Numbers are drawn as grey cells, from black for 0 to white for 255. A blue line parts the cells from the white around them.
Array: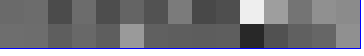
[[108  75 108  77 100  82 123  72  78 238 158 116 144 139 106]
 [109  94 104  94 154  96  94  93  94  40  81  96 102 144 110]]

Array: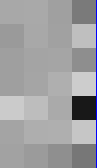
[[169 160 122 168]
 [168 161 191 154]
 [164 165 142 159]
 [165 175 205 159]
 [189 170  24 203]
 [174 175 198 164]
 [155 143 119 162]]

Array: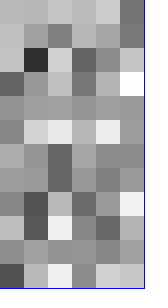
[[182 196 188 203 116 184]
 [162 129 182 166 120 191]
 [ 47 208  99 139 197 194]
 [152 192 118 180 253 100]
 [158 161 150 158 155 146]
 [212 233 183 236 157 134]
 [149 103 166 140 139 174]
 [153 103 152 128 154 156]
 [ 84 185 107 153 241 136]
 [ 87 240 136 105 181 189]
 [162 146 150 134 160 143]
 [185 239 141 209 200  81]]

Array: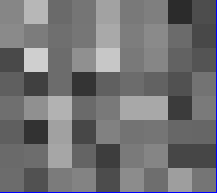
[[183 106 117 162 121 127  43  77 134]
 [124 111 118 169 125 138 107  72 138]
 [207 108 144 199 121 134  98  84  73]
 [ 64 108  52  96 108  98  81 115  95]
 [144 178 106 121 168 168  59 122 111]
 [ 50 161  71 129 115 117 103 102  95]
 [109 166 100  61 122 133  70  70 106]
 [ 81 123 131  76 140 110 158 117 108]]

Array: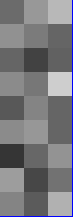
[[152 184 107]
 [123 101 145]
 [ 66  97 101]
 [119 206 139]
 [132 101  88]
 [151 101 139]
 [103 147  53]
 [ 71 114 157]
 [ 91 177 132]]

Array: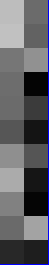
[[107 189]
 [ 98 193]
 [145 118]
 [  4 109]
 [ 59 107]
 [ 20  86]
 [ 85 143]
 [ 21 171]
 [  5 129]
 [163 106]
 [ 30  40]]

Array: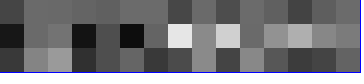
[[106 105 100  96 107 107  71 106  77 107  96  67  94 107  69]
 [106 115  19  78  13 100 230 138 208 106 146 175 135 123  23]
 [132 154  48  78 101  57  75 138  68 136  87  60  68  99  57]]

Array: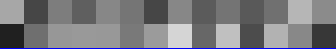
[[ 70 125  95 135 117  70 135  91 116  89 112 182 139 167]
 [111 151 153 152 121 155 213 103 192  76 178 136  55  32]]

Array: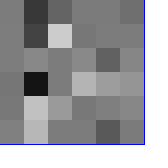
[[ 56 100 123 123 111 124]
 [ 67 204 119 124 124 125]
 [136 124 137  97 134 125]
 [ 20 124 180 157 149 118]
 [193 154 120 127 135 120]
 [183 124 124  89 123 128]]
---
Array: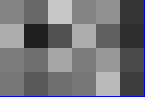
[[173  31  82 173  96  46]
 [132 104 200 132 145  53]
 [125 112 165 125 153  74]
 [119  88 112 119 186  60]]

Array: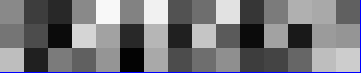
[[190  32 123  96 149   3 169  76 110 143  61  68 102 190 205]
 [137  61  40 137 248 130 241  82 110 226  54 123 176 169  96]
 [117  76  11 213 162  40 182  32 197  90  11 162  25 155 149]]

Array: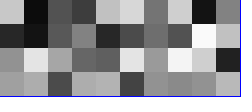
[[200  12  82  61 193 215 116 207  19 130]
 [160 173  75 173 179  67 146 138 146 185]
 [146 228 166 102  95 228 154 244 207  33]
 [ 39  19  88 130  39  75 110  82 250 193]]

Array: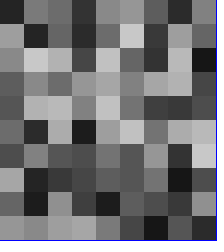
[[166  36  57  70  93  85 115  22  77]
 [158  36 101  43 108 200  57 158 101]
 [150 137 158 166 122  70  22  85  43]
 [137 200 178  70 193 101  51 185  22]
 [108  43 172  28 158 193 115 172 185]
 [101  28 144  63  28  93  77  57 144]
 [ 93 137 108 150 166 129 166 178  70]
 [ 85 178 185 129 193 115  63  57  77]
 [ 77 129  85  77 115  85 150  51 200]
 [ 36 122 108  51 137 150  93  43 129]]

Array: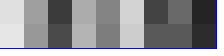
[[230 152  74 180 125 205  89  89  44]
 [224 159  59 172 132 211  67 105  36]]

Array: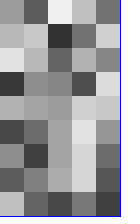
[[226 183 101 177 134]
 [191 101  72 121  64]
 [183 199  50 115 207]
 [177 163 155 207 199]
 [155  93 239 191 115]
 [141  64 163 214 109]
 [ 93 128 171 214  87]
 [ 72 109 163 226 149]
 [ 56 141 134  79 220]]

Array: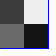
[[106  20]
 [ 61 237]]

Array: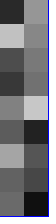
[[193 135]
 [165  85]
 [129 199]
 [106  16]
 [ 98  71]
 [ 92  34]
 [ 77 121]
 [ 56 113]
 [ 41 150]]
